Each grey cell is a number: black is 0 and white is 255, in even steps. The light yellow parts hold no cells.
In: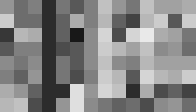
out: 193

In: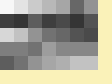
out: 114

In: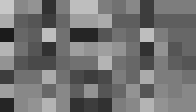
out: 136

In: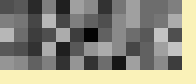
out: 138

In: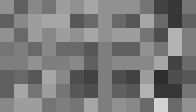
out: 157

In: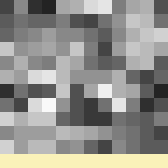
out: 157

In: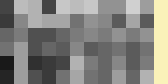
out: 157
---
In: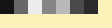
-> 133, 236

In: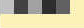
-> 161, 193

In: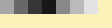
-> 23, 227

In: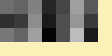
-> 26, 188

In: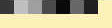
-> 74, 191

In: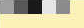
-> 25, 228
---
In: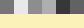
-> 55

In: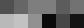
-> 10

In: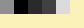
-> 0

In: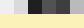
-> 31

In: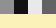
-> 17

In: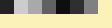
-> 14
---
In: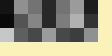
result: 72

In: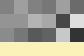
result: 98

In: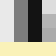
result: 125

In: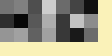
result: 56

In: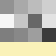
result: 136

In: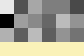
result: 94

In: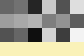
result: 210

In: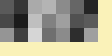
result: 139
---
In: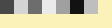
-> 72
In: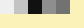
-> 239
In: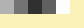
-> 178
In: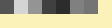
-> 84
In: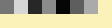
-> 117
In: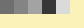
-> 111
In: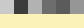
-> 202
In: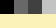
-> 1
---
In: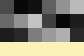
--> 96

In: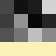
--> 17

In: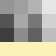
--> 159

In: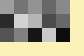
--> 147

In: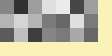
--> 235

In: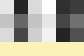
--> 253

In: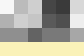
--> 70

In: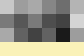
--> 134

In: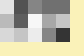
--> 133

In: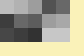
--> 157
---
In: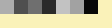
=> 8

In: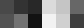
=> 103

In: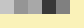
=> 128

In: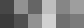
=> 158

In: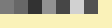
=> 81

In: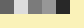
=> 40
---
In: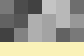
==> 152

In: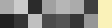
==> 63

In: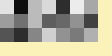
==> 65

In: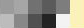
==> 125

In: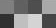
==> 169

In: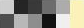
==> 172
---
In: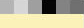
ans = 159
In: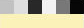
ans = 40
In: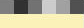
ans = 114
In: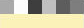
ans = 62
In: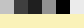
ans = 31
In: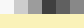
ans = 156
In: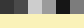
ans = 205
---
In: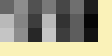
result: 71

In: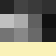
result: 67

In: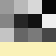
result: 185

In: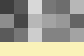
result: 119

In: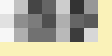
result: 205

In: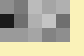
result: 187

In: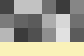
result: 112

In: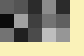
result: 43

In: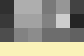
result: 121

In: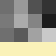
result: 153
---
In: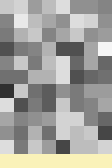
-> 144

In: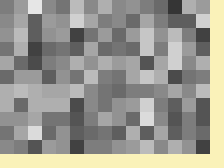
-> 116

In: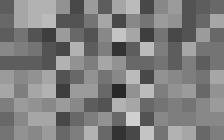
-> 104

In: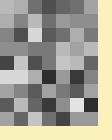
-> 90

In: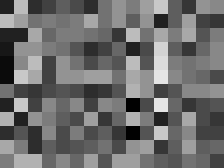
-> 168

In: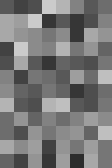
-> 168
